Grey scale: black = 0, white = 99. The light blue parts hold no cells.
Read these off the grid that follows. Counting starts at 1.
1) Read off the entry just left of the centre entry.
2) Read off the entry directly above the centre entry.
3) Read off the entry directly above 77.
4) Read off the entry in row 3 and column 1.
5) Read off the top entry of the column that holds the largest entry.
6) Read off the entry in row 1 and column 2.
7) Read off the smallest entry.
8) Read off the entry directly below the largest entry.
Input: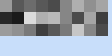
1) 68
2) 29
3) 29
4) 60
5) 42
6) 34
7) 10
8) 47

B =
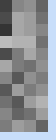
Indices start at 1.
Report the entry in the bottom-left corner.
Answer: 48
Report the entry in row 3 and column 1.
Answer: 20
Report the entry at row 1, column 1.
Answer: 25
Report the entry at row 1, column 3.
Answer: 56
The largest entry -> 73
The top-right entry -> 39
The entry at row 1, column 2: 52
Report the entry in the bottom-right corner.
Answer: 39
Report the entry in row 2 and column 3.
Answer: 61
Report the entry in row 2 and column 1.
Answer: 29
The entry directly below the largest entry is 29

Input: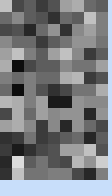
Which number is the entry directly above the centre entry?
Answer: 41
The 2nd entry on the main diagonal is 53
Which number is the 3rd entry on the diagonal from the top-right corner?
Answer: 53
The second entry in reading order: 28
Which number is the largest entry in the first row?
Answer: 75
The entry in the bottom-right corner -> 49
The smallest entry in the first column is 15
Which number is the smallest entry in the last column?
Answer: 28
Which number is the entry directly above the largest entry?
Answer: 10
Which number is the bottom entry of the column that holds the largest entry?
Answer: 75
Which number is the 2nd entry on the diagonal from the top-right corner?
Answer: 75
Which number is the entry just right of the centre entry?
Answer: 28
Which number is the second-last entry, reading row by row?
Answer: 15
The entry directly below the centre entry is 10
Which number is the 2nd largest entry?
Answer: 80
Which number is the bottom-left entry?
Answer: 19
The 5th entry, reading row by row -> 32
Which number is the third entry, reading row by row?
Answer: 36
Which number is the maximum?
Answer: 85
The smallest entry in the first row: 23
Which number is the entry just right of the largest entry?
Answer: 36
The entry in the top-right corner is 36
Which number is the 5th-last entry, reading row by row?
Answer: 49
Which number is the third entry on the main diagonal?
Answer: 15
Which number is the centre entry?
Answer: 19
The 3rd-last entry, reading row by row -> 28

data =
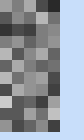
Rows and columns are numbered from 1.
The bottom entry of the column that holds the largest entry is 57
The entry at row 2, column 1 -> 34
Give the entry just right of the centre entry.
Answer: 39
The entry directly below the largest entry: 34
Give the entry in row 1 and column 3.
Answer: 66
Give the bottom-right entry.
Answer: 25
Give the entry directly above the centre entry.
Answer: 53
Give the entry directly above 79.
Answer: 29
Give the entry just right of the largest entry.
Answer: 34
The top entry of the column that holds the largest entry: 62
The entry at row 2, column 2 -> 53
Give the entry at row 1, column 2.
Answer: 49
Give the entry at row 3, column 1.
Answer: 20
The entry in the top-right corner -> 16
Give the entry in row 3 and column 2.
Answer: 29
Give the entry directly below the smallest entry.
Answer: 44

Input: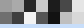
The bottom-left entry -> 43
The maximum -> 94
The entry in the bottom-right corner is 84
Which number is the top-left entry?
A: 61
